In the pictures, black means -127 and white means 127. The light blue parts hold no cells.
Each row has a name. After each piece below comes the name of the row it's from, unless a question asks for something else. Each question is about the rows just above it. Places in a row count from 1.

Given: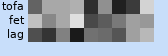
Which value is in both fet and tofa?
[40]
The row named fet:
[ 64   8  40  95 -54 -35  -6  32  24]
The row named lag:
[ -48  -75    1 -101  -14  -20  -42   32   56]

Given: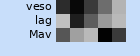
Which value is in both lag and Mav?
[57]
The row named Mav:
[ -41   32   57 -125  -69]
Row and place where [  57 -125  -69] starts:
Mav, 3
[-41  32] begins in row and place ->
Mav, 1
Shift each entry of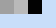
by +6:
[  38   63 -119]

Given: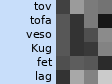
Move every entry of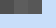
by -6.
[-54 -40 -46]
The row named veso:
[-40 -76 -48  11]
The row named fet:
[-48 -34 -40 -84]
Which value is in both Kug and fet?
[-40]
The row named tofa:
[ -40  -76   -4 -104]

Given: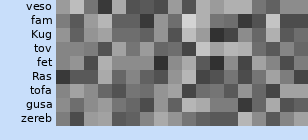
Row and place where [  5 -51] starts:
fet, 16
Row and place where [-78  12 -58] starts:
fet, 12
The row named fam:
[ -2 -38  27  54 -30 -30 -70  20 -17  83  48 -10 -17 -70 -45  68 -51 -51]
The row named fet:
[  5  20 -51  48  12  12  12 -78  12  42 -38 -78  12 -58  34   5 -51  -2]

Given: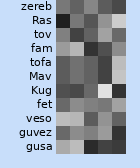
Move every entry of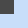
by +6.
[-48]
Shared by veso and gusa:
[60]
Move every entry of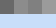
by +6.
[-16  18   6  33]
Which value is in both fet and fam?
[12]
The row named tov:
[  0 -61 -29  34 -22]
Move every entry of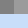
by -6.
[-6 21]
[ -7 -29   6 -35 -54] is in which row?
zereb

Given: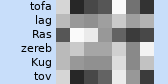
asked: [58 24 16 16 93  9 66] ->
Kug
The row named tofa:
[ 86 -88 -55 -41 122 -13 -76]
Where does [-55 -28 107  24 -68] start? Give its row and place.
tov, 3
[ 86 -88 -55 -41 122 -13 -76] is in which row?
tofa

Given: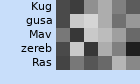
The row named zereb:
[-53  73 -72  45   0 -96]
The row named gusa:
[-53  73  85  45 -14  24]
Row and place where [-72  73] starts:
Mav, 2
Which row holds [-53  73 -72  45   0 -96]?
zereb
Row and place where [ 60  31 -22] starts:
Mav, 4
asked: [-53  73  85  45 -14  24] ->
gusa

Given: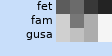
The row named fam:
[ 80  -8  45 117]
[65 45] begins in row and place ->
gusa, 2

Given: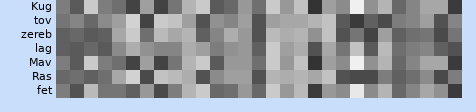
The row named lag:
[-31 -37 -23 -37  11  45  17   5   5  45  31  -2  17  24 -31  74  31  45
 -45  39 -10  66 -37  58 -16  -2   5 -31 -45]
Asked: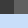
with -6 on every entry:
[-74 -37]

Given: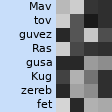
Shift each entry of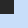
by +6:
[-81]
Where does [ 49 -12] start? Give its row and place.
Kug, 2
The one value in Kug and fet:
[49]
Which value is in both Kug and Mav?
[-80]

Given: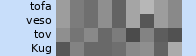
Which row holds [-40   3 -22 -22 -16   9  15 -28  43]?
Kug
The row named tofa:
[ 29  -3 -16  15 -28  37  55  29   9]
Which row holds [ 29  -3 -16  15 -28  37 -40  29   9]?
veso
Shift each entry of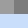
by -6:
[23 -9]
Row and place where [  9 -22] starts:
tov, 3

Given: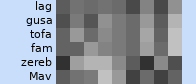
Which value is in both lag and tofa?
[-20]
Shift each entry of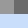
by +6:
[ 31 -14]
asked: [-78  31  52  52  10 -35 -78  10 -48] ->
zereb
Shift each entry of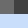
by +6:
[-14 -56]
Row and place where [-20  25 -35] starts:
gusa, 6
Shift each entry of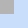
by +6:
[58]
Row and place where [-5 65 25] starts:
Mav, 3

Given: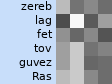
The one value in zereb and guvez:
[-18]
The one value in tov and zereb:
[-12]

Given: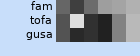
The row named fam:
[-25 -64 -19  30  36  49]
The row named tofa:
[-44  94 -78 -94   2  57]

